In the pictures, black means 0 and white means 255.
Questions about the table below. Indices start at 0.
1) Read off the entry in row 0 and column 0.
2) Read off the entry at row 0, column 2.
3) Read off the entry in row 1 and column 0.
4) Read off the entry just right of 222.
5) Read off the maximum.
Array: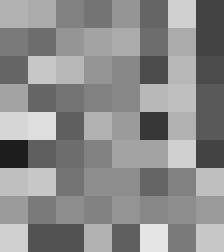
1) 177
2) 129
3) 122
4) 95
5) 229

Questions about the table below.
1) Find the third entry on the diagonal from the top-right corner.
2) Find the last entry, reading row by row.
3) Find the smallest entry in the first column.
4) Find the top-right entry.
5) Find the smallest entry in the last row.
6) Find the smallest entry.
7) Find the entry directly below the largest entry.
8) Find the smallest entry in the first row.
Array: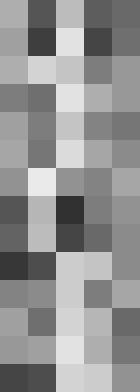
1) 196
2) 146
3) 55
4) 105
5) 69
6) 49
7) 182
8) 85

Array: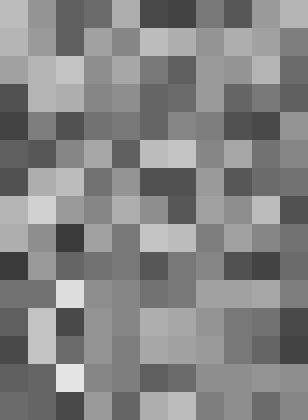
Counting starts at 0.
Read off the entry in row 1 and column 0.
180
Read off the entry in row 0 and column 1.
148
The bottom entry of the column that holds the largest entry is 73
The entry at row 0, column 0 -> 188
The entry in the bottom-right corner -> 134
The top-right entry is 180
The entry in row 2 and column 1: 180
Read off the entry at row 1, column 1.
154
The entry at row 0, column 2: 95
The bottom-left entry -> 107
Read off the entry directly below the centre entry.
195
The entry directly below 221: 73
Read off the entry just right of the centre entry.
87
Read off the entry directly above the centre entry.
81
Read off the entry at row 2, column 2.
195
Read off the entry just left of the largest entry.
101
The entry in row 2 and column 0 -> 161
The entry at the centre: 142
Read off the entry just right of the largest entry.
134

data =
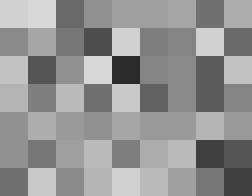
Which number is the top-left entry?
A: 209
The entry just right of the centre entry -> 98
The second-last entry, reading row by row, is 118
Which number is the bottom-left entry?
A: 112
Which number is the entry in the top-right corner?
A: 173
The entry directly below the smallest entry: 201
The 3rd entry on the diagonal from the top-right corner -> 138
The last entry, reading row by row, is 63
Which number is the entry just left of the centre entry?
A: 112
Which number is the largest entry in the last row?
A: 209
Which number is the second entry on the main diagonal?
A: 166
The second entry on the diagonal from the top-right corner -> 209
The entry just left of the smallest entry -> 216
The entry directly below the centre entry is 166
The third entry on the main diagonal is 145
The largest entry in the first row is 216
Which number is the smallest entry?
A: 42
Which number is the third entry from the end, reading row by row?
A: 159

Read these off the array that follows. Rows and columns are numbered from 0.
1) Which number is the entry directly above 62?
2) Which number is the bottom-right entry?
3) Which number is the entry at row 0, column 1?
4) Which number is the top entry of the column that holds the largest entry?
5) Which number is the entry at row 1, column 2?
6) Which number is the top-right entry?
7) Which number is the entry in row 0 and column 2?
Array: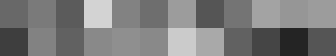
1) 104
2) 85
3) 122
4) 211
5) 97
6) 156
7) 91

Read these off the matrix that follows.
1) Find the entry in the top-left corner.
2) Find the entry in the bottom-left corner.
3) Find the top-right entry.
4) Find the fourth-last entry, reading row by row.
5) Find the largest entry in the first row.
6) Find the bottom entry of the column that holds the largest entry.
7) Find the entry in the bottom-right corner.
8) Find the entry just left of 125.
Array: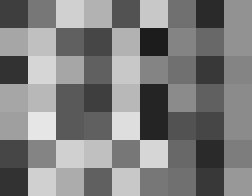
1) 62
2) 50
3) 146
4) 119
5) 208
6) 208
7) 152
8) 42

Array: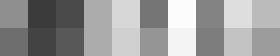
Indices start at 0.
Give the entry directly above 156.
187
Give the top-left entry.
143
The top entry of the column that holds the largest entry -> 252
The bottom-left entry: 110
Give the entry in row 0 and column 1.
59
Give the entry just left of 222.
131

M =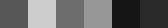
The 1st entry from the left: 87
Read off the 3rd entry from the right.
151
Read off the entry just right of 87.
205

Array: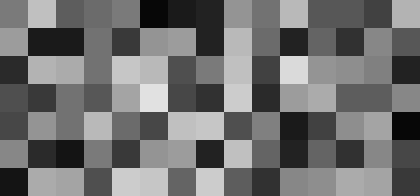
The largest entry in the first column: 156
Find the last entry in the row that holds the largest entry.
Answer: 135
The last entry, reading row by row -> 57
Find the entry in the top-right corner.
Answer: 179
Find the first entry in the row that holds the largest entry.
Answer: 79
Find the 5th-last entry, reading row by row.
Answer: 135
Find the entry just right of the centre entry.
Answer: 204
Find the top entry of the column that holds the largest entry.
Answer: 7
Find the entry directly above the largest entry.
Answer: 185
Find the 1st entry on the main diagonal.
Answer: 122
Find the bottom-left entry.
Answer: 20
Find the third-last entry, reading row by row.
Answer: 171
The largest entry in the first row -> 192
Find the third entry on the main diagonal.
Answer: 171
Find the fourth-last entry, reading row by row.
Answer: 142
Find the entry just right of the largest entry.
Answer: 71
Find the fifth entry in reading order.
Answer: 122
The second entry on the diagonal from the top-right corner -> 135
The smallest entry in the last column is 7
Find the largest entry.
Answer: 225
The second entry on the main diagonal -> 26

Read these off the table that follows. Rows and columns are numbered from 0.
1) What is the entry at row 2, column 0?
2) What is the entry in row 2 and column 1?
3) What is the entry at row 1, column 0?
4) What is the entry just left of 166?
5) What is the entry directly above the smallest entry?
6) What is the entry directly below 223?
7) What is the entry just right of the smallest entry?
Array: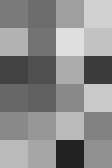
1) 66
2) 80
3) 178
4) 186
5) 186
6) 172
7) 144

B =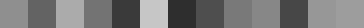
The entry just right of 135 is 71
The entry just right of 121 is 135

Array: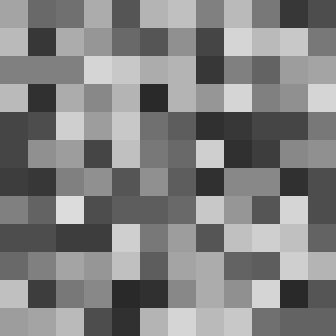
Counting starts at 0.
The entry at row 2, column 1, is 128
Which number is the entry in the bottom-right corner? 99
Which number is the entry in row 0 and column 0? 164
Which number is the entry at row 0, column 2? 112
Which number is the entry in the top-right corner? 77
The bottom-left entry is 157
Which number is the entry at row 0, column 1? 105
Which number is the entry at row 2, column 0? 128
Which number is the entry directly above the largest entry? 128
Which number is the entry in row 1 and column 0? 186
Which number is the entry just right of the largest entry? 77
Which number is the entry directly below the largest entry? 61
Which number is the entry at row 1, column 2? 172
